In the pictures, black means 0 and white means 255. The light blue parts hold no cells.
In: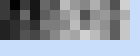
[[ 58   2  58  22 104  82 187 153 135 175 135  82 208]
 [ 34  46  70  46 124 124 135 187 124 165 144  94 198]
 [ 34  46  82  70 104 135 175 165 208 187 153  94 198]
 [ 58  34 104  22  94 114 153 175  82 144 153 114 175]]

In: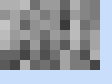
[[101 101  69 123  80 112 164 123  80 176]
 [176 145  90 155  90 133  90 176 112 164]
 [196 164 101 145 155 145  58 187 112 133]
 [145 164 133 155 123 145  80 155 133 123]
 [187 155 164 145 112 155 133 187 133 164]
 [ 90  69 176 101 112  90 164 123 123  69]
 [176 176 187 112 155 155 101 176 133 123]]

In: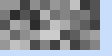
[[151 151  64 142 104 151 132 193  55  83]
 [122  44  83  55 181 113 132 113 122  83]
 [171 104 142 161 204 204  74  94 142 161]
 [ 83 171 151  44 113 193 171 122  94  64]
 [151 193 181  74 132  64 181  64 104 132]]

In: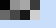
[[104  70  23 207]
 [  3 146 167  58]]

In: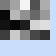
[[ 18   8  29 212 222]
 [ 60 202 135  70  51]
 [  8 184 144 103 153]
 [123 163 244  81 173]]

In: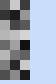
[[106 161  17]
 [ 78 138  28]
 [ 97 202  60]
 [172  69  88]
 [182 116  97]
 [ 51  28 150]
 [126  39 202]
 [182 191 212]]

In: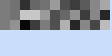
[[124 146   8  60 124  79 177  38 135  70 188]
 [124 114  48 103 114 155  79  60  91 135 167]
 [124 114 199 199 155  79 103 146  60 135  38]]
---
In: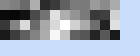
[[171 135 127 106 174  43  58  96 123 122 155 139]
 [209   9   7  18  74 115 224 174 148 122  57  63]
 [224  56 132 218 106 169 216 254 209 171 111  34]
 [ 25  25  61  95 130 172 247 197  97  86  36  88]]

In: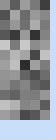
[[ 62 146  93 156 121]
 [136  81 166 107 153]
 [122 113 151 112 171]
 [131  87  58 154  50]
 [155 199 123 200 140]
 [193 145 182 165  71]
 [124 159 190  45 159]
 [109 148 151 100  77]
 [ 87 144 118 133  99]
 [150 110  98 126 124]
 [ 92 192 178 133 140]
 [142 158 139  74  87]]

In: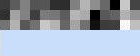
[[ 68  59  92 129  84  85  46  45 128 181 142 104   1 200]
 [147  48 162 130  62 123 119  92 181 171   0  88  98 177]
 [190 115 178  88 113 199 179 102 164 112  17  60  63 246]]

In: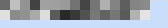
[[138 106 192 147  66 161 160 154 115  69 117 176 131  94 132]
 [227 223 139 145 169 220  90  41  56  82 120  99 118  90 178]]

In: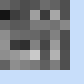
[[ 79 105  89  77  84 108  98]
 [ 80  20  61  76 159  58 167]
 [136 103  89  90 122 122 115]
 [ 77 141 109 105 103  87 129]
 [ 75 147  57  47 130  69 155]
 [ 80 142 152 166 201  85 178]
 [ 79  98 142 130 122  96 125]]

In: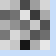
[[214 205 183  73 158]
 [170  97 114 226  57]
 [ 80 177 145 106 201]
 [110 119 215 174  85]
 [231 217 199  22 174]]

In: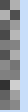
[[176  79]
 [ 79 177]
 [155 100]
 [183  73]
 [131 125]
 [173  82]
 [117 138]
 [127 128]
 [207  49]
 [159  97]
 [136 119]]

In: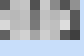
[[145  89 191 197  81 202 138  83]
 [ 88 188 184 192 117 193 183 196]
 [ 87 216 187 190 121 197 191 221]
 [ 63  97 199 209 165 206 189  88]]
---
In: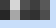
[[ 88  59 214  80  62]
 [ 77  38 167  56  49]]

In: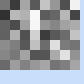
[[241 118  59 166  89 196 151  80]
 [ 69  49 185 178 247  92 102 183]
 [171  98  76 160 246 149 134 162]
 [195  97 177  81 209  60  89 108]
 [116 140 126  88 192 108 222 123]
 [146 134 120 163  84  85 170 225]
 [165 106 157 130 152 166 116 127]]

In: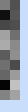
[[ 81 125]
 [ 86  16]
 [ 78  71]
 [111 162]
 [138 171]
 [143  92]
 [ 75 112]
 [155 102]
 [193   4]
 [162 131]]

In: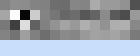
[[ 81 131 142 140 131 129 110 109 134 132 171 154 154 146]
 [154 165 251   7 204 131 118 103 109  87 100 139  90  77]
 [136 121  63 221  97 129 147 164 153 175 163 146 174 176]
 [122 131 115 159 128 110 126 138 134 153 162 159 164 152]]

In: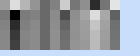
[[228 159 221 181 148 105 129 204 118 143  44 117]
 [ 97 122   2 123 129 105 139  77 142 164 220 168]
 [112 131  43 128 137 105 141 100 146 157 196 161]
 [115 135  57 133 139 105 144 109 145 156 187 158]
 [118 136  64 132 139 105 143 113 148 153 186 155]]

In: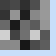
[[151  63  72  47  78]
 [153  51 148  30 136]
 [150 105  26 109  91]
 [ 87 208  66 112 203]
 [ 93 136 138  23  75]]

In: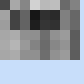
[[130  72 168 134 210 185 190 106]
 [103 163  65 100  22  48  42 128]
 [105 157  67  99  30  53  49 127]
 [ 92 167 172 144 143 110 145 155]
 [ 95 170 181 153 131 107 135 147]
 [ 93 167 171 144 144 110 145 155]]
